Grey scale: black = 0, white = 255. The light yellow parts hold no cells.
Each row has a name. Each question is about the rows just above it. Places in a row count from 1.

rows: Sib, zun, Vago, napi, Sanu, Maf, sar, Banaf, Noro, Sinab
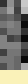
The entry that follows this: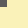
[104]
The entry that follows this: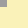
[65]
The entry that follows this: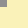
[80]

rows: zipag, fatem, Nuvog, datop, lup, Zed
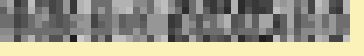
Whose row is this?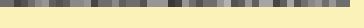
Nuvog
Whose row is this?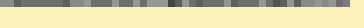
lup
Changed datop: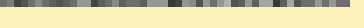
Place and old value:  2, [110]
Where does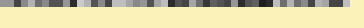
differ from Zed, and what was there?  11, [31]
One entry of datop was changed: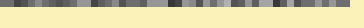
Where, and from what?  18, [95]

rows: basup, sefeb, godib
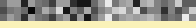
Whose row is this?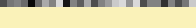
sefeb
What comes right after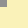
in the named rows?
[217]
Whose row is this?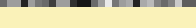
basup
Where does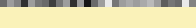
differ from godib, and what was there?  9, [130]
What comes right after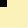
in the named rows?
[106]
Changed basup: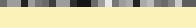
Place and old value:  23, [130]

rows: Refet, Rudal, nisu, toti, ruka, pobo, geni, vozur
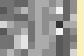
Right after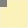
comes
[171]
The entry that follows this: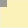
[88]

